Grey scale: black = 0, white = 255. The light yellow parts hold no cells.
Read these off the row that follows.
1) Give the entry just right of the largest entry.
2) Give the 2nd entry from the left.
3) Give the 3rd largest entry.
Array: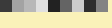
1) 34
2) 163
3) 184

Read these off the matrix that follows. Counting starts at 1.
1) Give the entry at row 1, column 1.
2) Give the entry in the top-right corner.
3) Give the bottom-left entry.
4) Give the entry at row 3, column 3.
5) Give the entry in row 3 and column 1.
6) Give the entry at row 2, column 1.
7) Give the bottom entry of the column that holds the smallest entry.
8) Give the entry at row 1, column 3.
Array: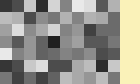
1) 54
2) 178
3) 119
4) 140
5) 160
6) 188
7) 98
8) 200
